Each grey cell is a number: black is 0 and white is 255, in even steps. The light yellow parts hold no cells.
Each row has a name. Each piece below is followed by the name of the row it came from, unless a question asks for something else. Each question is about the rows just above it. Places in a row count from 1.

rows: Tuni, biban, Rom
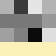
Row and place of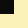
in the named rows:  Rom, 3
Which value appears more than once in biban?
[120]
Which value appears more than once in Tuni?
[179]
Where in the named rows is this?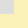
Rom, 4

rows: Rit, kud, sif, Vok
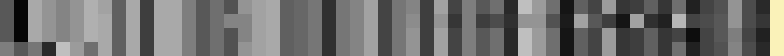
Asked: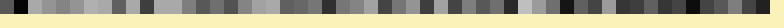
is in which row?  sif
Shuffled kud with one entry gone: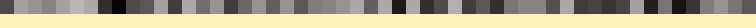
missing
[140]

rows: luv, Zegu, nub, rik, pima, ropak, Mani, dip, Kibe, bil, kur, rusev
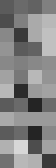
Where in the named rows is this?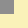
pima, 4
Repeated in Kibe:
[154]

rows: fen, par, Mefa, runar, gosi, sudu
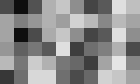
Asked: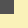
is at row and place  fen, 3
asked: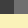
runar
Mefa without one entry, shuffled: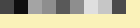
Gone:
[171]
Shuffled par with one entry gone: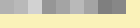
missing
[158]

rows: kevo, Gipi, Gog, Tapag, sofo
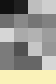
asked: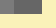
sofo
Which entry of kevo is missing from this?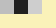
[17]
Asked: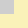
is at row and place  kevo, 4
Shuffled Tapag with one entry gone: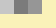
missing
[81]
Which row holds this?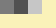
Tapag
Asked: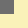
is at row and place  Gipi, 1
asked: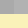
Gog

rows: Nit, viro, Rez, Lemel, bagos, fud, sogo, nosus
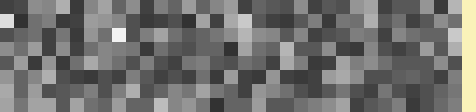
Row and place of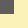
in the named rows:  fud, 29
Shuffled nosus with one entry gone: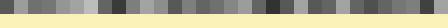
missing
[106]
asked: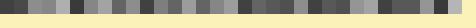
Nit
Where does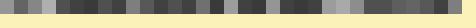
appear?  fud
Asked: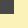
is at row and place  Nit, 2

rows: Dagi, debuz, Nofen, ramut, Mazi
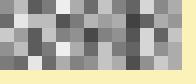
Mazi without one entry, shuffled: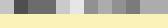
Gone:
[130]
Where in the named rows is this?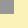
debuz, 13
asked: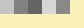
Dagi
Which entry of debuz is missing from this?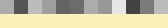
[180]
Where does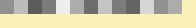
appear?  ramut
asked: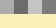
ramut
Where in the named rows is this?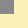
Dagi, 12

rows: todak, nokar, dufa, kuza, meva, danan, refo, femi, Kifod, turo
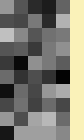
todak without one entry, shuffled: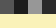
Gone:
[99]
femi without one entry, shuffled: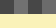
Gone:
[65]
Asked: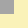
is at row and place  Kifod, 3
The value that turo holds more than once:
[159]

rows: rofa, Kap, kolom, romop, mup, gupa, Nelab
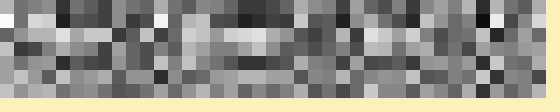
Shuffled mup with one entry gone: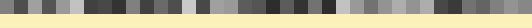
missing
[120]
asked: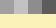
romop
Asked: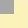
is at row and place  kolom, 6
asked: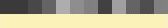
rofa
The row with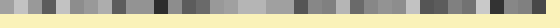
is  gupa
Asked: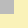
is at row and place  romop, 27

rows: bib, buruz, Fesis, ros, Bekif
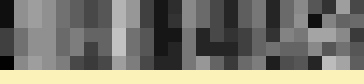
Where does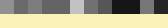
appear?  Fesis
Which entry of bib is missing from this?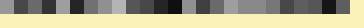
[45]
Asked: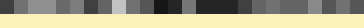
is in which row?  ros
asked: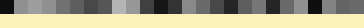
buruz
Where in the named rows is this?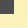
Bekif, 21
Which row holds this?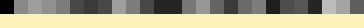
Bekif
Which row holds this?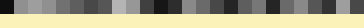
bib

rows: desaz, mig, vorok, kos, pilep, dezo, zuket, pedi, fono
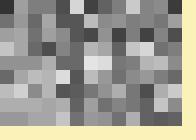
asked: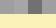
vorok
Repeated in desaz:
[126]

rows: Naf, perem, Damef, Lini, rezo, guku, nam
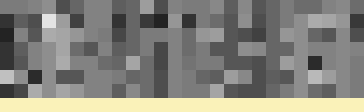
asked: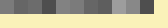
guku
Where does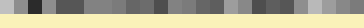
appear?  guku
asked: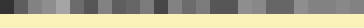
Lini
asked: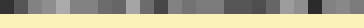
rezo
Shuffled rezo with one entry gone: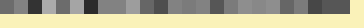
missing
[115]

